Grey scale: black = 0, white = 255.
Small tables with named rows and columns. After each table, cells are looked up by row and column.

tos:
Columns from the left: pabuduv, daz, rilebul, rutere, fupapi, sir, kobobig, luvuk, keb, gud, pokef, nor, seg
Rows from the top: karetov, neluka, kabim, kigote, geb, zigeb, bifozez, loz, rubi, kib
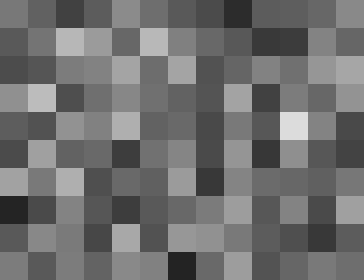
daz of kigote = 188
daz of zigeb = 160
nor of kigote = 103
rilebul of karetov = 65
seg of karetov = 137
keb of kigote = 163
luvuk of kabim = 82
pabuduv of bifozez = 162
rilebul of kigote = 78
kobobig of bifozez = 155
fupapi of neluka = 103
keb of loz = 157
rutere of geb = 129

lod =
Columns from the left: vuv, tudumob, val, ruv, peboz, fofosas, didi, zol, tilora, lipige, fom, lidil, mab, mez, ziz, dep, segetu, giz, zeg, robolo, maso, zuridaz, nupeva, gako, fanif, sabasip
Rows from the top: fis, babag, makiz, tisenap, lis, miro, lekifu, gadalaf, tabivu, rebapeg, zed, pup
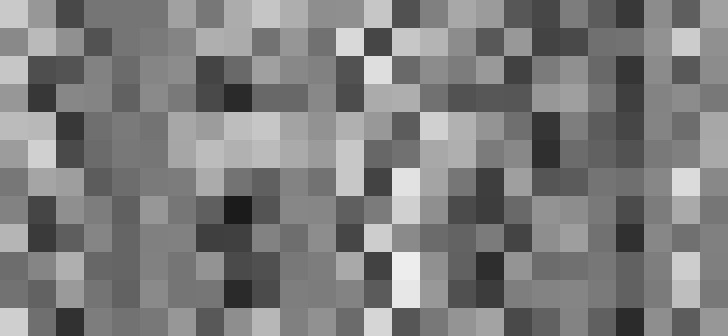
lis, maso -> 126
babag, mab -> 217
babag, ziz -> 199
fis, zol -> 119
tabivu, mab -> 70
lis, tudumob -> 184
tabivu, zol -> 63
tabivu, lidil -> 141
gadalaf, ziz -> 208
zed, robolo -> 131

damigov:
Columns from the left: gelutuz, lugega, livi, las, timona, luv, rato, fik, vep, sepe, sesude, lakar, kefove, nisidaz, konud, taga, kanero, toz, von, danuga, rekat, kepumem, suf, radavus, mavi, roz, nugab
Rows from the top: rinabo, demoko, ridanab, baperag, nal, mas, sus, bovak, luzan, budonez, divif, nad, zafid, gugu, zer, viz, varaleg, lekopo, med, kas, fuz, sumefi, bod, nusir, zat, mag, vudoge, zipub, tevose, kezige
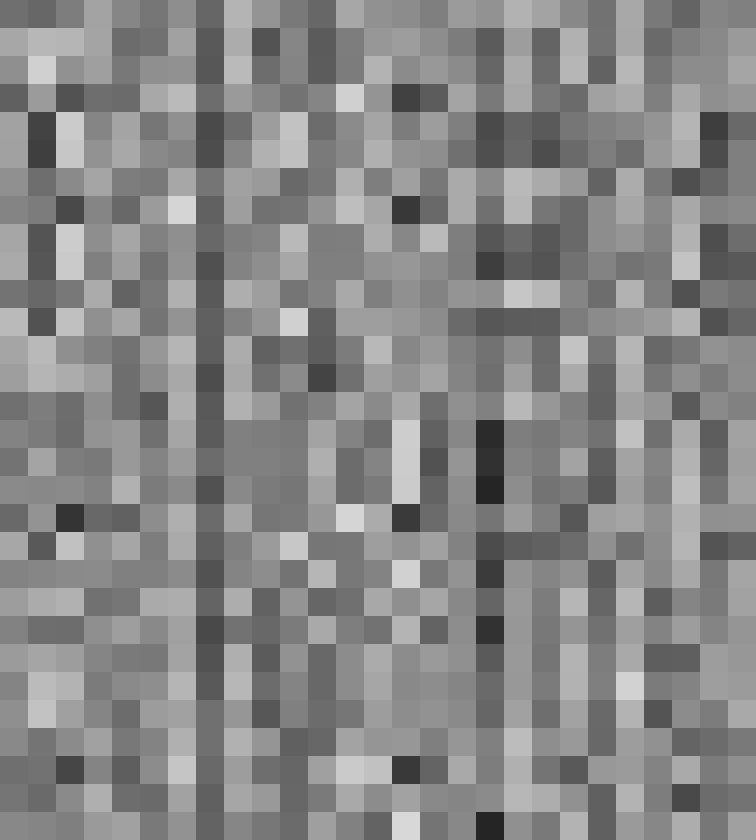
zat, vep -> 183
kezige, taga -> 116
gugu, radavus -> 119
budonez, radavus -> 121
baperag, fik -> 109
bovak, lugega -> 124
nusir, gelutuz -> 155
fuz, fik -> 82
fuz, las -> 139
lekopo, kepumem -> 87
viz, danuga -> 120
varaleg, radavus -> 132

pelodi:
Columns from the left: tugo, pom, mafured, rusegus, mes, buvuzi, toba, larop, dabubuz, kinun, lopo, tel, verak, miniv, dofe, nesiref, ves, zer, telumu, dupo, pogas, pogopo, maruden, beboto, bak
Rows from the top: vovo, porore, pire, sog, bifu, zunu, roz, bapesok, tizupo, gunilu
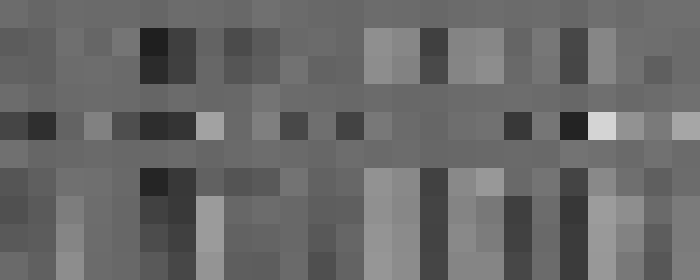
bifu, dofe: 107
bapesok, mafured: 125
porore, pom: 96
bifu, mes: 78
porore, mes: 117
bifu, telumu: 56
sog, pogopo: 111
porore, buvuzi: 31
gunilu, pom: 96
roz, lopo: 115
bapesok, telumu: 63
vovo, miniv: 108
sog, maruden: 105
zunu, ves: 104
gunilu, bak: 125
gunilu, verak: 99
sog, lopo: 107

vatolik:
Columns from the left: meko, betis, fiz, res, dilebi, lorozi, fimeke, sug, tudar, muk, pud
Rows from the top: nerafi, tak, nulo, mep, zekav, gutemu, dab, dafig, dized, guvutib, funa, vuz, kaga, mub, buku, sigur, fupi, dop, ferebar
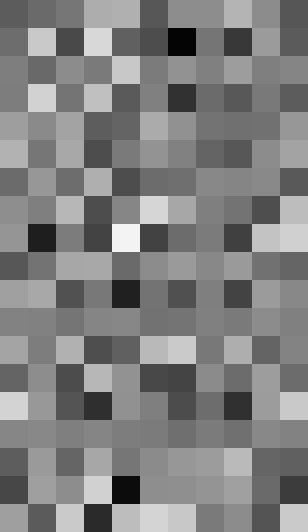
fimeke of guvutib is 154
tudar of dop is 160
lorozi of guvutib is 140
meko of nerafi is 92
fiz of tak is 73
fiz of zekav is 163
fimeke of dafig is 167
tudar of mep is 88
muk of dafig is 78
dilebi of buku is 145
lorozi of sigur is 123
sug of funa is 127
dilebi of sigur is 125
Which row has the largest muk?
dized

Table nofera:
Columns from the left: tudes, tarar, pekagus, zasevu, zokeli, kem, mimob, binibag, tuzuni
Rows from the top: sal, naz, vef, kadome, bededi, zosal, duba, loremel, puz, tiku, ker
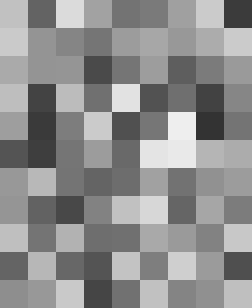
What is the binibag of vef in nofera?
123
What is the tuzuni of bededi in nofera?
116
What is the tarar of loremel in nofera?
98
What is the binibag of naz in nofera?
172
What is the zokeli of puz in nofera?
112
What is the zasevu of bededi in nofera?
203
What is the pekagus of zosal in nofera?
117
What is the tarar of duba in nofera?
184
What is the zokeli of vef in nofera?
117
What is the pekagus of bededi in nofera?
125
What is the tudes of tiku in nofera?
100
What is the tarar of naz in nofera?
148
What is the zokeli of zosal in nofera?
105
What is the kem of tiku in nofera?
126
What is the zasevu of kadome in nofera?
112
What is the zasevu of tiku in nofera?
84
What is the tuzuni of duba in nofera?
156
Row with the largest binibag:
sal

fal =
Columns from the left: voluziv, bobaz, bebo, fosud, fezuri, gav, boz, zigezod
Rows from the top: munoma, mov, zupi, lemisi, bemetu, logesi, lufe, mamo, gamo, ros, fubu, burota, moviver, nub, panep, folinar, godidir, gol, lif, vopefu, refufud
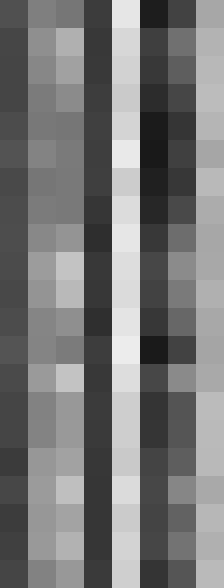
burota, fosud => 47
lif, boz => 98
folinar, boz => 85
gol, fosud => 54
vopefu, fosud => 54
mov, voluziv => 70
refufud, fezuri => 207
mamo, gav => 39
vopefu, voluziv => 64
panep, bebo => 152

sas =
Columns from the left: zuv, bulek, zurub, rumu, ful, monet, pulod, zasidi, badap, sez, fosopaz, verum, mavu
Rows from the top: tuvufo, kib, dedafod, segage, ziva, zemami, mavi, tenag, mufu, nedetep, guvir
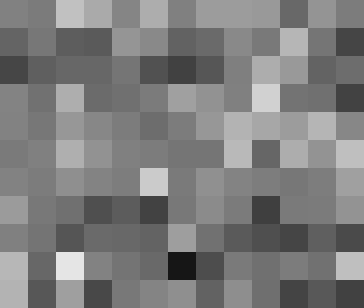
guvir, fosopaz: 68
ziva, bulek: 119
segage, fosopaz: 115
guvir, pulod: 143
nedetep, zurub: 229
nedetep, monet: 105
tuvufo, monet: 173
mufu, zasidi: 113
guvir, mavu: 65
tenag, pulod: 120
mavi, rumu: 131
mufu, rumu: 106
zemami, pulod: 117

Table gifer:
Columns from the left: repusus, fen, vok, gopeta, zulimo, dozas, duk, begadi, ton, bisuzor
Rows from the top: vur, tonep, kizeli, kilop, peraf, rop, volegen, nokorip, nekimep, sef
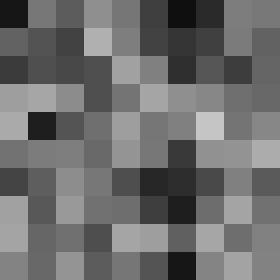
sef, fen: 104
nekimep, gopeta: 78
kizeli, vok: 72
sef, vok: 148
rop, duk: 57
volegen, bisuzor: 90
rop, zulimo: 148
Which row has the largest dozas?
kilop

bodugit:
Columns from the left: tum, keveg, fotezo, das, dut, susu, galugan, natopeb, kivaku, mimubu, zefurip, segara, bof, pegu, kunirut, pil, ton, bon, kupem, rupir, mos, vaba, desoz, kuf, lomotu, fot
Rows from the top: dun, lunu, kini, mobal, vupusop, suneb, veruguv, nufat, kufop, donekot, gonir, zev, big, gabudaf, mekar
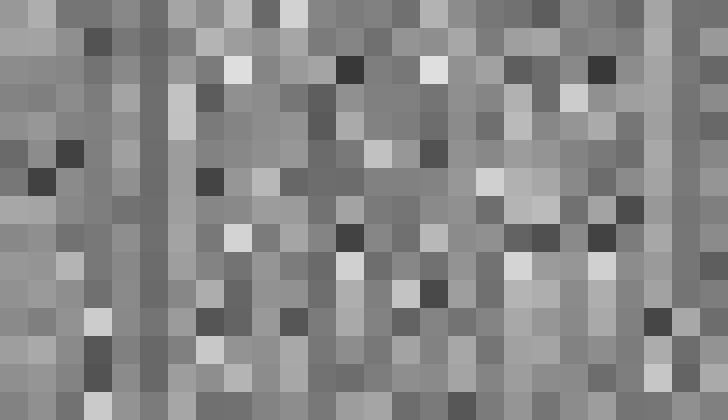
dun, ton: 140
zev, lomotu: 168
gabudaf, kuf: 198
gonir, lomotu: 116
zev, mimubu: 153
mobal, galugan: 194
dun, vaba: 124
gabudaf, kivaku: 180
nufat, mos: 113
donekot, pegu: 110
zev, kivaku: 100
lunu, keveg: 163
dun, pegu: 129
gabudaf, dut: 139
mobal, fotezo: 140
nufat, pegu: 122
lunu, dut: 119
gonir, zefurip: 145
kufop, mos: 138
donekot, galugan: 158

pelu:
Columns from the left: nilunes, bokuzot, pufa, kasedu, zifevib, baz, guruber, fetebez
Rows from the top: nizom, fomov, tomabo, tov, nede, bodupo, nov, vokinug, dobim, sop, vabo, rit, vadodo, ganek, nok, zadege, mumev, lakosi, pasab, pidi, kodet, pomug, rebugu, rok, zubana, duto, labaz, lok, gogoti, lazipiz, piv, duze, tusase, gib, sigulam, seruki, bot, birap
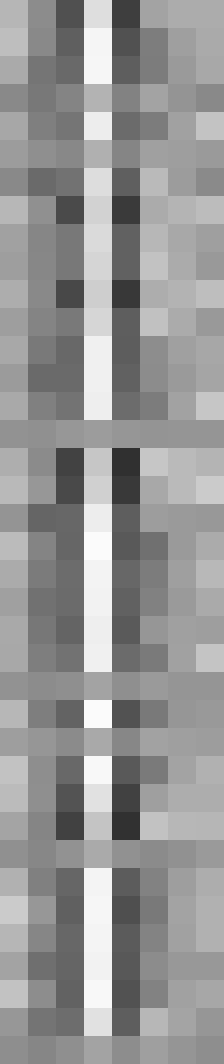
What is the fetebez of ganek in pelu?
165
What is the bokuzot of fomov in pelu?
137
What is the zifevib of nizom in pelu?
62
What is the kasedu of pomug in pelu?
242
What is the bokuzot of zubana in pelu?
140
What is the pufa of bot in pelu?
109
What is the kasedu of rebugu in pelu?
238
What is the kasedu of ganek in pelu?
240
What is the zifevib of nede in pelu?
107

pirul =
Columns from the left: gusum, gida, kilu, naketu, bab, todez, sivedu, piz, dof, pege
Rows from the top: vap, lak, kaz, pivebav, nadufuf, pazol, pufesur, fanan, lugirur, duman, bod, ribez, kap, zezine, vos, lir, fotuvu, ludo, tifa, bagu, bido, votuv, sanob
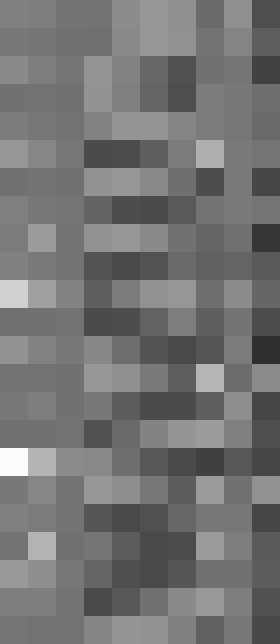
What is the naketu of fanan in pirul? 99
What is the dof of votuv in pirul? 126
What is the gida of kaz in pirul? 126
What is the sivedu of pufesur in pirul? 111
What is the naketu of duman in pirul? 83
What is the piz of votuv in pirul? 152
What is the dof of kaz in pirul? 116
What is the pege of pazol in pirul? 116
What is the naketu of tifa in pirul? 85
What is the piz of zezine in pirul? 181

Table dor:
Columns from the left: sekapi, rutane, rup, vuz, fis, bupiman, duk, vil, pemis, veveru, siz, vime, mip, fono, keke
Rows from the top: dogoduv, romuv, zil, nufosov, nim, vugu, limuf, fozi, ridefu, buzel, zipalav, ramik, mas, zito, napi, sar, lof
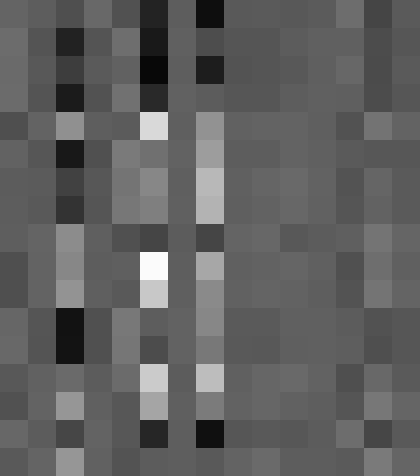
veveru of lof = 106
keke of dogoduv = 90
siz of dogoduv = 88
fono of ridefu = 116
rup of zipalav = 147
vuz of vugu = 80
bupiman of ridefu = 69
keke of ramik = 86
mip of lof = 90
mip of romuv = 96
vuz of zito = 92

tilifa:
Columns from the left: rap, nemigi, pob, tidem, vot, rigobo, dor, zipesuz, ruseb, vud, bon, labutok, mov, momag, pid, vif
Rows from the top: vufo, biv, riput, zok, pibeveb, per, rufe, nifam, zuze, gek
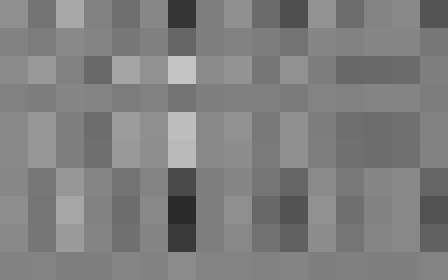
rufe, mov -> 121
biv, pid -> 134
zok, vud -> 128
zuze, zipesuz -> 126
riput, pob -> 129
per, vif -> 130
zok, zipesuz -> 127
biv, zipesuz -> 127
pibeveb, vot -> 156
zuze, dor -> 58
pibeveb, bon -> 144
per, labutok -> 126
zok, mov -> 129
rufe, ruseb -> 134
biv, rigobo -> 128
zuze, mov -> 117
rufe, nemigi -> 119
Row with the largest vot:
riput

